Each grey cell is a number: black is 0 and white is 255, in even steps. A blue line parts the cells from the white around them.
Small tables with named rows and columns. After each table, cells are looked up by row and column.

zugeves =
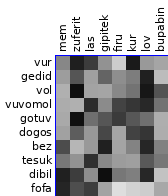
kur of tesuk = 159
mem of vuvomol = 172
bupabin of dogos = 173
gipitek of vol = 165
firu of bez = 164
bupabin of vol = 83
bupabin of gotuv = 174
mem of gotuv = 169
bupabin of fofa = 168
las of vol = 163
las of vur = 60

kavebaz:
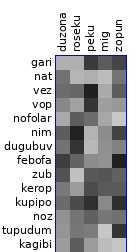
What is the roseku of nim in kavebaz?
34
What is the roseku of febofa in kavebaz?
99
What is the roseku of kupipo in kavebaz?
75
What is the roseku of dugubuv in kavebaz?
52
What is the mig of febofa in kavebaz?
146
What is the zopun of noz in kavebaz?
113
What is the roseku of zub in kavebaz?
192
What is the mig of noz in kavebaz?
119
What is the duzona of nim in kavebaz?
93
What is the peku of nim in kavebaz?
179
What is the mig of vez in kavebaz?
170
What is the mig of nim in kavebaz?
140
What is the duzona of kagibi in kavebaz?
156
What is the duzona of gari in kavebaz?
176
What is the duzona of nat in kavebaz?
114
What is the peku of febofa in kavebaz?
140

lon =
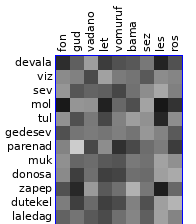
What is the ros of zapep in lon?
104
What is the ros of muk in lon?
144
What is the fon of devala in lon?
45
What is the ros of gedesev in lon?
90
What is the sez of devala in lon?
120
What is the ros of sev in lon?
128
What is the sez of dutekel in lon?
80
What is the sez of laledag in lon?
95
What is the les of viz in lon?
140
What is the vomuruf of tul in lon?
129

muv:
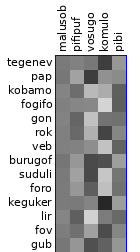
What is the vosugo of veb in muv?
142
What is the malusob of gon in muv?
131
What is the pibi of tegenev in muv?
151
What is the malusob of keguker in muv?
123
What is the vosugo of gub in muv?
80
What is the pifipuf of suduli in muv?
161
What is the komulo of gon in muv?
115
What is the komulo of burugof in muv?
79
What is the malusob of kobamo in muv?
132
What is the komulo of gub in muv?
97
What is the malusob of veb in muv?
128
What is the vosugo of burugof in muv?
74
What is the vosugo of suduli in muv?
73
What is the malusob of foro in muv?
123
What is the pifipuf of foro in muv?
151
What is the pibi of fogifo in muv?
94
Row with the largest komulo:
fogifo

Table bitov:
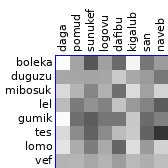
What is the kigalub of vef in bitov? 185
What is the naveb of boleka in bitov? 156
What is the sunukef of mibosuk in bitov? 134
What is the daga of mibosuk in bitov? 217
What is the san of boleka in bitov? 119
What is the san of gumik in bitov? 107
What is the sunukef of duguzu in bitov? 164
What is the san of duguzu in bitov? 155
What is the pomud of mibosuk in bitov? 180
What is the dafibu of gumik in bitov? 118
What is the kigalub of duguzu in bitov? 168
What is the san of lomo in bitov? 154
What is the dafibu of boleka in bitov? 106
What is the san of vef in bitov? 174
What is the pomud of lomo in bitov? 172
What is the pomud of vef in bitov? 181
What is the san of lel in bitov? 131
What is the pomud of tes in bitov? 139
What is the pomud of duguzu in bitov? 166

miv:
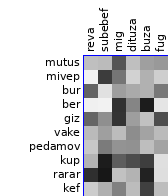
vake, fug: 187
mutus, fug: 153
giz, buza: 193
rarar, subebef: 23
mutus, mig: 85
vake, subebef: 159
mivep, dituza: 210
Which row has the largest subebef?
ber

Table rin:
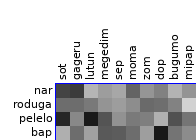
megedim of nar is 157
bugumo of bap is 116
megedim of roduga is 148
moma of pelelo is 122
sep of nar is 167
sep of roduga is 157
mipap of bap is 140
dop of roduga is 110
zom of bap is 158
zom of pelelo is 127
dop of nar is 129
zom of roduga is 106
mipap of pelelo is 117
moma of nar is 100
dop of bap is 25
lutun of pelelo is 26
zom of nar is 149
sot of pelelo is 38
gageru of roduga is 109
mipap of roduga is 210

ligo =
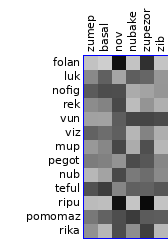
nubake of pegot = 75
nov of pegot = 147
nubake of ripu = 197
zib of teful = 86
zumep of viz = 98
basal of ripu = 190
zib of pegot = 134
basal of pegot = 129
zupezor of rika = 63
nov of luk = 165
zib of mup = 183
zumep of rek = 140
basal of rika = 183
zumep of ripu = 187
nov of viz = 95
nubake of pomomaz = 59
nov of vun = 93
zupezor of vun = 69
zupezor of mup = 79

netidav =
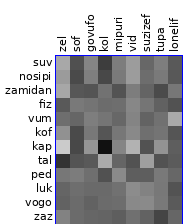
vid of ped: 94
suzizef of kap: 82
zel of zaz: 130
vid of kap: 178
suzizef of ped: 94
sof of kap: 72
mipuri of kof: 119
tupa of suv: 126
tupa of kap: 147
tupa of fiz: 97
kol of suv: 61
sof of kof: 74
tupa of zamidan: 75
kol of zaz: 100
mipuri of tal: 101
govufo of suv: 133
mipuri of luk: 113
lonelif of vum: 169

